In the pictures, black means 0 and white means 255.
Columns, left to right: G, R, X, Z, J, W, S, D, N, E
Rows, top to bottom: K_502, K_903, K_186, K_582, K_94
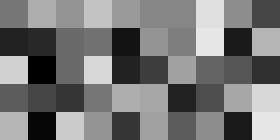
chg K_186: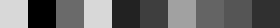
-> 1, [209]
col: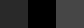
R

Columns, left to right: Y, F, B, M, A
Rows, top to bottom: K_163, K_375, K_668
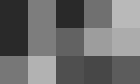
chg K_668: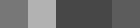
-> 3, [79]
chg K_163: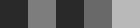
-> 4, [112]
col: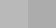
A
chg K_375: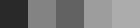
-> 2, [125]

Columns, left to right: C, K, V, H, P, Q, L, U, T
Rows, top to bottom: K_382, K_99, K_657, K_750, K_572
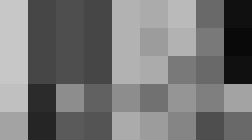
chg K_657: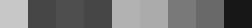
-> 9, [16]
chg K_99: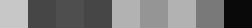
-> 6, [156]
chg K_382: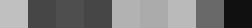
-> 1, [199]
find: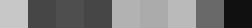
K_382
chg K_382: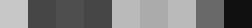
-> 5, [178]
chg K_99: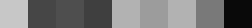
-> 4, [70]

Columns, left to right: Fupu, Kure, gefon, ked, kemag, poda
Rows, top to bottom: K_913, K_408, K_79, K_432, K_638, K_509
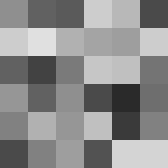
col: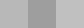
kemag
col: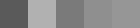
gefon
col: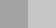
ked
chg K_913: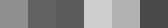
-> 5, [184]
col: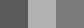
gefon
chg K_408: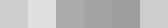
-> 3, [177]

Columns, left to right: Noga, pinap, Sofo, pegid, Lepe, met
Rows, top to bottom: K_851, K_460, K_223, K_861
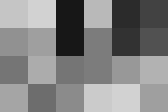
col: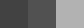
met
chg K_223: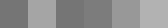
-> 2, [172]
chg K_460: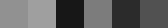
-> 5, [50]
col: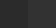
Lepe

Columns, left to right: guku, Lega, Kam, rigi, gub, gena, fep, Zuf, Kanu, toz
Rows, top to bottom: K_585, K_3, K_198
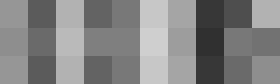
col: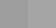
fep
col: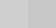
gena

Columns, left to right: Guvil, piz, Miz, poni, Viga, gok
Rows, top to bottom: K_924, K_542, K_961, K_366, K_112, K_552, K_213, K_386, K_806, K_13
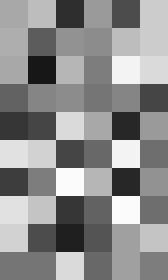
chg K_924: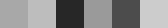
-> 3, [46]
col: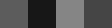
piz

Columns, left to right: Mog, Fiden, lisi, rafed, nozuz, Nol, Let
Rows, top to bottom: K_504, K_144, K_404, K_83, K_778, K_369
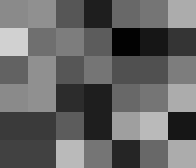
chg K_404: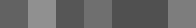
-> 4, [117]
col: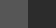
lisi
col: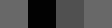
nozuz
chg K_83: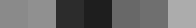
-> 6, [117]
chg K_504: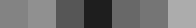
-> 1, [138]
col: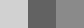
Mog
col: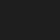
rafed

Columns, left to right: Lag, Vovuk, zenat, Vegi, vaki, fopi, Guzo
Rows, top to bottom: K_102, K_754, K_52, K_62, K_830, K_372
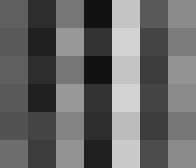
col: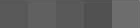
Lag
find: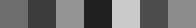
K_372

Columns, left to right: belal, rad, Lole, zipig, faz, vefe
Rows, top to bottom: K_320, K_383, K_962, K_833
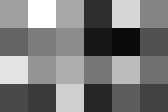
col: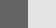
belal
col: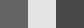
belal
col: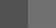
vefe
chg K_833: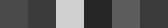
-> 6, [66]
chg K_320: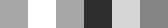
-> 1, [159]

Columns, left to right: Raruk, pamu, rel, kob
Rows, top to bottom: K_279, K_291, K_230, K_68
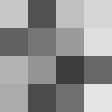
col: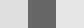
kob
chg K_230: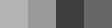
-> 2, [147]
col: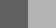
Raruk
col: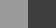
rel
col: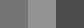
pamu

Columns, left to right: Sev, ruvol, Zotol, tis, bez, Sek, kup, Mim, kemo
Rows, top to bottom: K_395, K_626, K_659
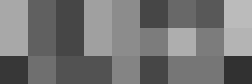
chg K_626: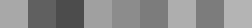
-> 3, [70]
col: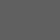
ruvol
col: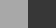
Sev
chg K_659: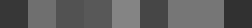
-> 4, [82]

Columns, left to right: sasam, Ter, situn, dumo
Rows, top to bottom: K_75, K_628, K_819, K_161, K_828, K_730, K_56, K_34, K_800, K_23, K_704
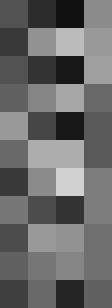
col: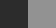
Ter
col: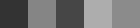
Ter
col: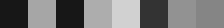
situn
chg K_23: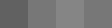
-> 4, [111]
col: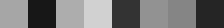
situn

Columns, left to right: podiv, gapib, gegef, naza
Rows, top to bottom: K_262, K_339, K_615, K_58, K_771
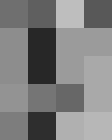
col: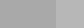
naza
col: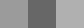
gegef
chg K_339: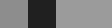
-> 2, [39]
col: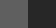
gapib

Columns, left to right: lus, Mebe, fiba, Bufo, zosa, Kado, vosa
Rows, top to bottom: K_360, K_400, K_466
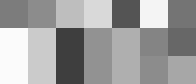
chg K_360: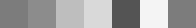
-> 7, [116]
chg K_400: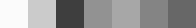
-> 5, [175]
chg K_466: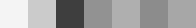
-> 1, [251]
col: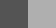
zosa

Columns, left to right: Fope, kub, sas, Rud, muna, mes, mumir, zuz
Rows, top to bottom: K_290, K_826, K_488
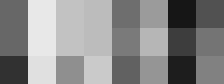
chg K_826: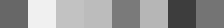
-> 2, [232]
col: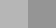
mes
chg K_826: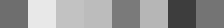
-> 1, [103]
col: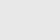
kub

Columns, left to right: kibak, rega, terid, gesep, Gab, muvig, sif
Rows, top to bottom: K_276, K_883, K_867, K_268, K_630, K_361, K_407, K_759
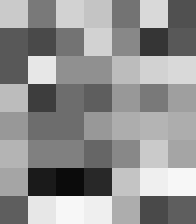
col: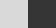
muvig
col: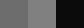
terid
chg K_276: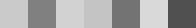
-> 2, [121]
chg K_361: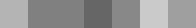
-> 7, [165]

